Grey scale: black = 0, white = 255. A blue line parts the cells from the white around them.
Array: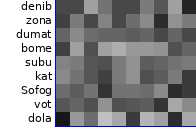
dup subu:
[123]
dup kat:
[123]
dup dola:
[167]
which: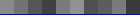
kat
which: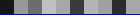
dola
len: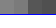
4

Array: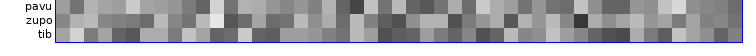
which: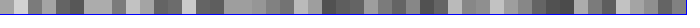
tib
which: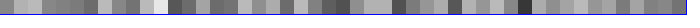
zupo
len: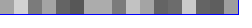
17
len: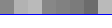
8
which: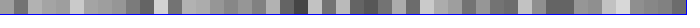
pavu

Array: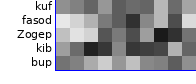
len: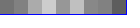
9
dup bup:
[129]
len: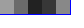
5

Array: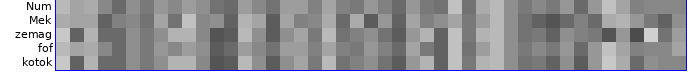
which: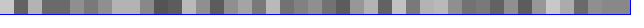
kotok
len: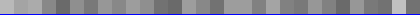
30
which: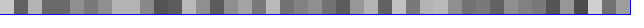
zemag
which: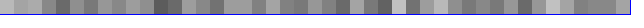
fof

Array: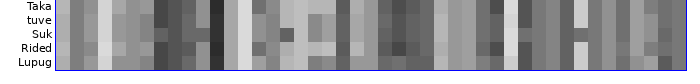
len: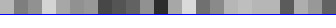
24
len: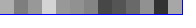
13
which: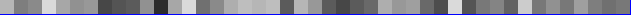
Rided
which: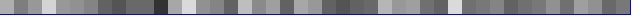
Suk
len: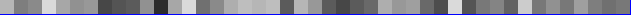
45
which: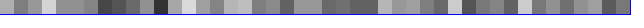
Lupug

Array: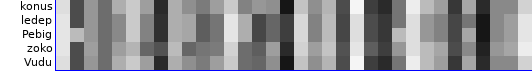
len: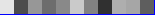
11
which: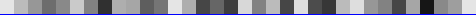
Pebig
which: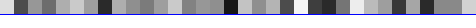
konus
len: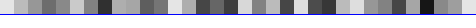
34

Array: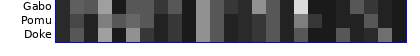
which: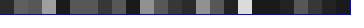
Gabo
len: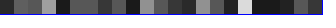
23
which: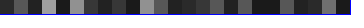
Doke

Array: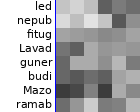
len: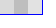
3
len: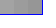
3
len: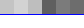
6
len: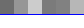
6
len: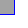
1
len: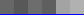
6

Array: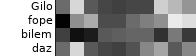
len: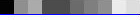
10
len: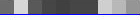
10
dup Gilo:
[70]
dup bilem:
[101]
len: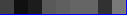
9
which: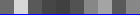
daz

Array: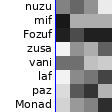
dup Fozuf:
[32]
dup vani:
[111]
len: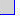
1
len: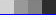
4
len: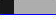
4
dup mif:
[173]

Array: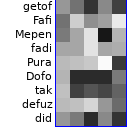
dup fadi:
[166]
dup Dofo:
[43]

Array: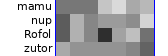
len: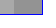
3
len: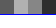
4
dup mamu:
[119]
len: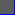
1
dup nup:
[155]
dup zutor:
[147]
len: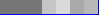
7

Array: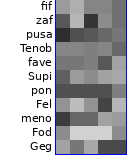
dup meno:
[104]
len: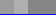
4
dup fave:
[119]
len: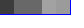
5
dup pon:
[80]
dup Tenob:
[133]
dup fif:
[133]

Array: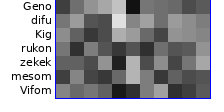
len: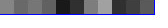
11
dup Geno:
[111]
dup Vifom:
[48]
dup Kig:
[141]

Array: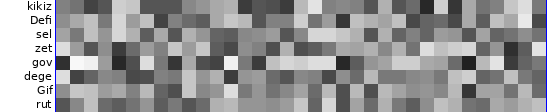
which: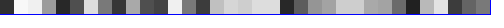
gov
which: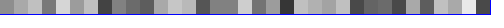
Defi
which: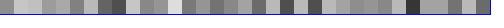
Gif
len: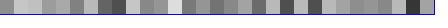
31
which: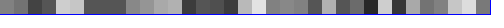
kikiz

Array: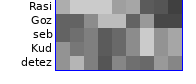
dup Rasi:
[203]
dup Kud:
[147]
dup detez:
[134]
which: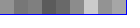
Kud
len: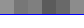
6

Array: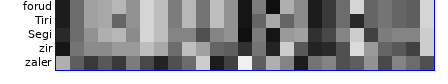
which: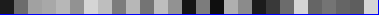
forud
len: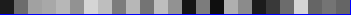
25
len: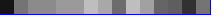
15
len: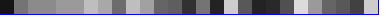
27
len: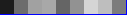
9
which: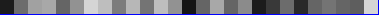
Tiri

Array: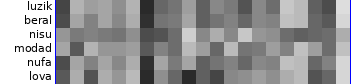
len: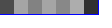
7
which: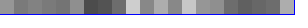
nisu
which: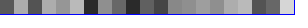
lova
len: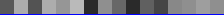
16
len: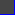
1

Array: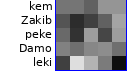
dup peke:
[157]
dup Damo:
[111]
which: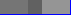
kem

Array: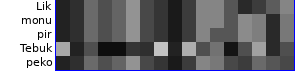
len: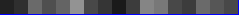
17
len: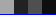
4
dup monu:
[133]

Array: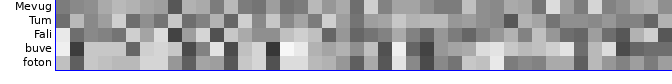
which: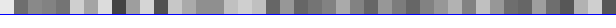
Fali
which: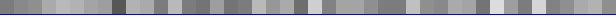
Mevug

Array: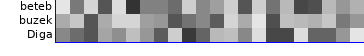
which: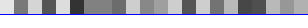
beteb
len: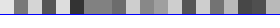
20
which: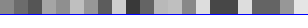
Diga

